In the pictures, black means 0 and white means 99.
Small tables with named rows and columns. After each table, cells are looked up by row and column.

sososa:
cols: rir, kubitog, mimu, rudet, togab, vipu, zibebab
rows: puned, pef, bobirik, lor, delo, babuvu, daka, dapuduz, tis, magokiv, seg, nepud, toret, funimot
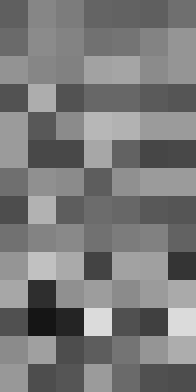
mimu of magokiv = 66
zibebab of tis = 38
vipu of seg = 60
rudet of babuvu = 65
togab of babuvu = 38
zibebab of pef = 58
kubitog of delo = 34
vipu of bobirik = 54
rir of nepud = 31

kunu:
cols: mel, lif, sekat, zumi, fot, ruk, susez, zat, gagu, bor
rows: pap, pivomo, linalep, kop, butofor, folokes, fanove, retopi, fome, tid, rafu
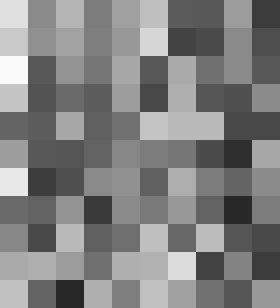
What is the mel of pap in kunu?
87
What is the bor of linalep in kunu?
34
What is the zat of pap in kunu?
34
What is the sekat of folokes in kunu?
33
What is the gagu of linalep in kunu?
54
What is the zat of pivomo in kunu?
29
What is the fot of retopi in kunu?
53
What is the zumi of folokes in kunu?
38
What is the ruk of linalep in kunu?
34
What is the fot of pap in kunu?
62
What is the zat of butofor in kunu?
72
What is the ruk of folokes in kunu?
48
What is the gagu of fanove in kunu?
39
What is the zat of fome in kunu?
73
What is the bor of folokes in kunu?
65
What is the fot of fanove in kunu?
56
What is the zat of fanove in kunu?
48
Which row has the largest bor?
folokes

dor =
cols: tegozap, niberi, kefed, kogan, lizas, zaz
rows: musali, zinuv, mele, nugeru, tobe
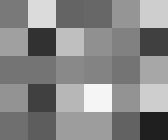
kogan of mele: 51
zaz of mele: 65
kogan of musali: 40
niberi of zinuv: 19
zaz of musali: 80
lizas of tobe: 38
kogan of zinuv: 56
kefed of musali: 39
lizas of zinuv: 50
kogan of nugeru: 95
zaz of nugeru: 80
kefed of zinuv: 74
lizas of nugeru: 57
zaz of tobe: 12
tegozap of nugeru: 57
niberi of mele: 45
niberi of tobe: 36
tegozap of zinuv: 62
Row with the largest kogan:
nugeru

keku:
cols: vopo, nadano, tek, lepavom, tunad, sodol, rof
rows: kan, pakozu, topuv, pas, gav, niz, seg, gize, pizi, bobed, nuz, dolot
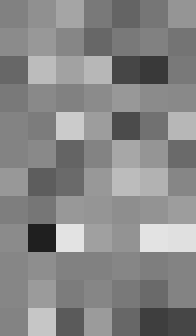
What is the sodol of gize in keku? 57
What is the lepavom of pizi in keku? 62
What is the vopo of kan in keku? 50
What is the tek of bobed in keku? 50
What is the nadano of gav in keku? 48
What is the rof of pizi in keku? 87
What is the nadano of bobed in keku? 55
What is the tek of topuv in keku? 63
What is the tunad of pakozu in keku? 47
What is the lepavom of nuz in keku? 52
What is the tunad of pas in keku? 59
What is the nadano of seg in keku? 36
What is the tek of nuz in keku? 48
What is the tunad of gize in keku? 55
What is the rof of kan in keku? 58
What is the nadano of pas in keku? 53
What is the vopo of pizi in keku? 54

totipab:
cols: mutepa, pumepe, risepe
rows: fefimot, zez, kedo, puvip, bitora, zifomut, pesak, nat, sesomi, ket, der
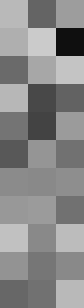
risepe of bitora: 60
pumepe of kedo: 65
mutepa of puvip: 71
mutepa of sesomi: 75
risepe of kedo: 76
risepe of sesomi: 73
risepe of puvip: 38
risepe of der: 72
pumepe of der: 44
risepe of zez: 6
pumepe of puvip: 28
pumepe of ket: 46
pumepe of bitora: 26
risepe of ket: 53
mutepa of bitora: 45
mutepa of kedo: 41

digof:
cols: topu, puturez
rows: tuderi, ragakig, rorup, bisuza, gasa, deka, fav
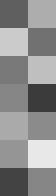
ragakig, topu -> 79
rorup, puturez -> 74
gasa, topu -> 66
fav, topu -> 26
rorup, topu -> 47
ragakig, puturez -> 44
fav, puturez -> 52
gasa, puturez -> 54
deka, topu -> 58
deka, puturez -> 90
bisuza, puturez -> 23
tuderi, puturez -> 67

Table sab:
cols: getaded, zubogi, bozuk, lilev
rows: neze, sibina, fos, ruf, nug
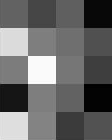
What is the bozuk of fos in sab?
46
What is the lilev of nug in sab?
32
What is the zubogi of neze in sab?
27
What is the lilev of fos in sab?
24
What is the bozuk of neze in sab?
37
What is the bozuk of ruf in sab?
38
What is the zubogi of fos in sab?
97
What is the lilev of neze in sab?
3
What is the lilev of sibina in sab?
31
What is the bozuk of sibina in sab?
43
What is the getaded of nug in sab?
86
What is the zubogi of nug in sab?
51
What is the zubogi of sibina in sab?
49
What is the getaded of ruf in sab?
8
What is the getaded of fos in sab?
48
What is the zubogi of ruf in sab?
49
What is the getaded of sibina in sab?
85
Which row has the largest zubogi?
fos

